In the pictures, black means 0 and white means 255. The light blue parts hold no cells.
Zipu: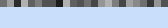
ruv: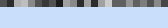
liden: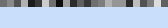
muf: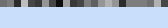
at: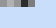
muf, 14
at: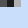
Zipu, 7
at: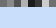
liden, 0
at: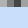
Zipu, 15
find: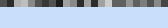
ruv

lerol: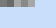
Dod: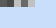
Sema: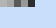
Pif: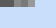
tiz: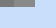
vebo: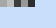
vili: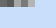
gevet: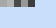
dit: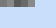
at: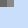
dit, 3
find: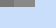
tiz
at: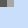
vili, 1
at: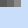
dit, 2
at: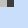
vebo, 1
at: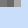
lerol, 0

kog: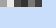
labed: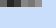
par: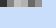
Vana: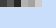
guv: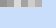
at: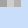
guv, 3
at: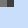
kog, 4
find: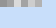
guv
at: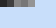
labed, 1
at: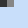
par, 0
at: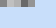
par, 1
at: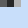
Vana, 1

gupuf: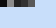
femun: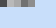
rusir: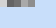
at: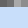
rusir, 1
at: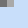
rusir, 2
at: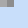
rusir, 3
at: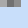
femun, 2
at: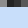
gupuf, 1

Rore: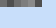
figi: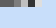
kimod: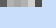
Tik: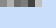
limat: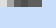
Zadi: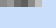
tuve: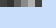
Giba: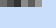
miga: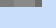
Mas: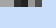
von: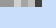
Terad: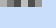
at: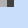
tuve, 4
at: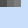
Rore, 1
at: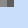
Giba, 3

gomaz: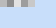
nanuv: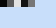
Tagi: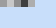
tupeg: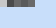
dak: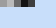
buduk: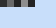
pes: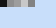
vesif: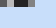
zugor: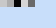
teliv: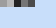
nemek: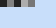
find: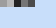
teliv
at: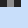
buduk, 2

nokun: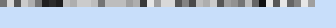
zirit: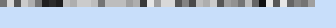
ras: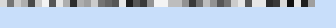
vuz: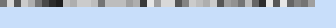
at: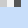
ras, 5
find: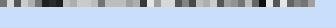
zirit
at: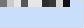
ras, 32
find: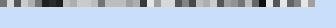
nokun

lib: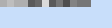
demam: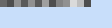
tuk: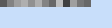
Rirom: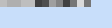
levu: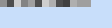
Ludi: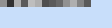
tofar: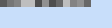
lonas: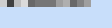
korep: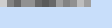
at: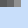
Ludi, 7
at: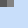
tuk, 0

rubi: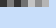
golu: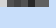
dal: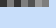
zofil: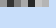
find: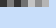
rubi
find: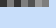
dal
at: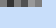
dal, 1
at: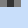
dal, 1
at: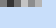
rubi, 1

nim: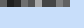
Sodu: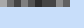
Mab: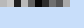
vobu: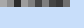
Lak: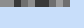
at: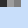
vobu, 2
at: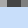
nim, 5
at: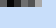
Mab, 4
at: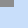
Lak, 0
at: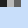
Mab, 2
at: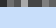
nim, 2
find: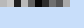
Mab

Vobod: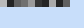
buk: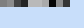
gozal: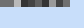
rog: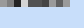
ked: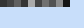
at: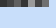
gozal, 3
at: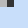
gozal, 2
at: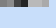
buk, 0
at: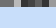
gozal, 0
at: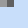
rog, 7
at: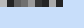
Vobod, 0

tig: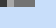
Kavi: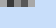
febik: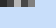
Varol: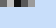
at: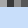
Kavi, 0
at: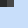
febik, 0
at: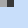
Kavi, 0

